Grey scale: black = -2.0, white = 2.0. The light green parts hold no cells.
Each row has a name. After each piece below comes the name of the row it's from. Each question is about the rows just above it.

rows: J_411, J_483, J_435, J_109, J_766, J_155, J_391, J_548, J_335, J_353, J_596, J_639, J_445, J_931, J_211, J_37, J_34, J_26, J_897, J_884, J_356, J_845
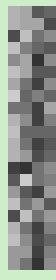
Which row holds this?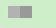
J_445
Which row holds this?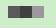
J_37
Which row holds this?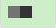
J_845
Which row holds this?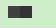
J_931
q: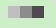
J_884
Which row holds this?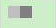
J_109

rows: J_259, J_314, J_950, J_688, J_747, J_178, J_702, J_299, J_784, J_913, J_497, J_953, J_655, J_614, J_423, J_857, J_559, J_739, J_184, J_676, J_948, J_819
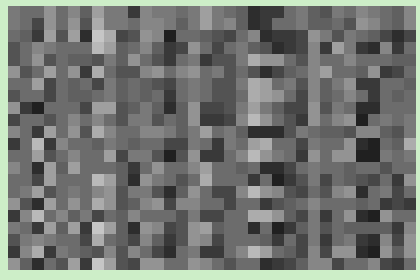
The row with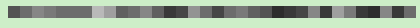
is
J_688
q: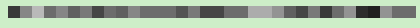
J_739
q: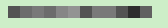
J_857
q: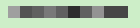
J_784
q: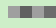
J_614
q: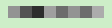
J_559
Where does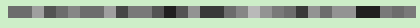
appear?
J_655

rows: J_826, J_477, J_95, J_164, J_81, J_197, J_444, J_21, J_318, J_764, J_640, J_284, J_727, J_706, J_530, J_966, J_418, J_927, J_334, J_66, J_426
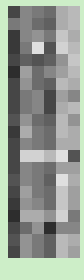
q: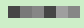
J_21
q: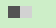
J_164
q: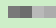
J_640
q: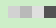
J_727
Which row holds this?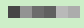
J_444
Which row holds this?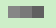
J_530

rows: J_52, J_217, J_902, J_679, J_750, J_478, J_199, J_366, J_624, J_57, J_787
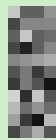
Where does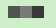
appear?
J_478
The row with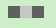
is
J_902

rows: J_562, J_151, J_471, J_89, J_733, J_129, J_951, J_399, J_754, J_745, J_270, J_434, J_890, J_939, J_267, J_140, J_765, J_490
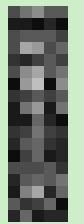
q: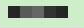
J_434
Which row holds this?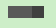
J_471
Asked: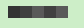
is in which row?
J_399
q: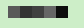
J_765
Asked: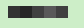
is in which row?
J_733
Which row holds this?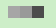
J_89

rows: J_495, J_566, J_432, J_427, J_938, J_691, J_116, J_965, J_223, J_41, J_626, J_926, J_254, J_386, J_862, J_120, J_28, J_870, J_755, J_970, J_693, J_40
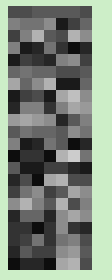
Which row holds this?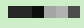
J_40
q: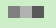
J_432
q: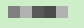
J_432
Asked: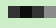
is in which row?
J_755
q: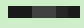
J_386
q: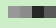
J_41

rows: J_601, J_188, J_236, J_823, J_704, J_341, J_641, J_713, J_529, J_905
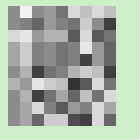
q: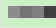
J_704
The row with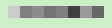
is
J_704
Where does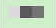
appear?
J_236

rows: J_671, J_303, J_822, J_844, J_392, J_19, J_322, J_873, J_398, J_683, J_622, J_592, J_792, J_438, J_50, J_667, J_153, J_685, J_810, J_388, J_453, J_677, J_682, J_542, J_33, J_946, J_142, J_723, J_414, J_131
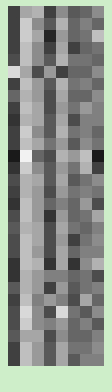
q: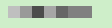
J_453
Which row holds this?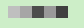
J_388
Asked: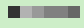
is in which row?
J_682
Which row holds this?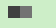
J_388

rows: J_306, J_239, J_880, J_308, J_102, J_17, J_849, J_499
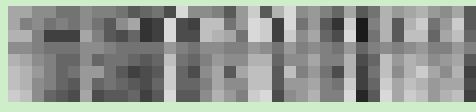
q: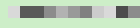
J_499
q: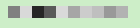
J_499
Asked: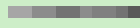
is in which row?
J_306

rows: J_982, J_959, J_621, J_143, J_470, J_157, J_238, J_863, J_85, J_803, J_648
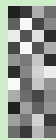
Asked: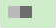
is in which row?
J_648
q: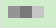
J_470

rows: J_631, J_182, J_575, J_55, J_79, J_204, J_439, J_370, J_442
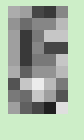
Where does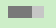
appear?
J_79
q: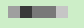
J_79
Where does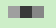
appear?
J_55
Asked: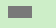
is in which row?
J_79

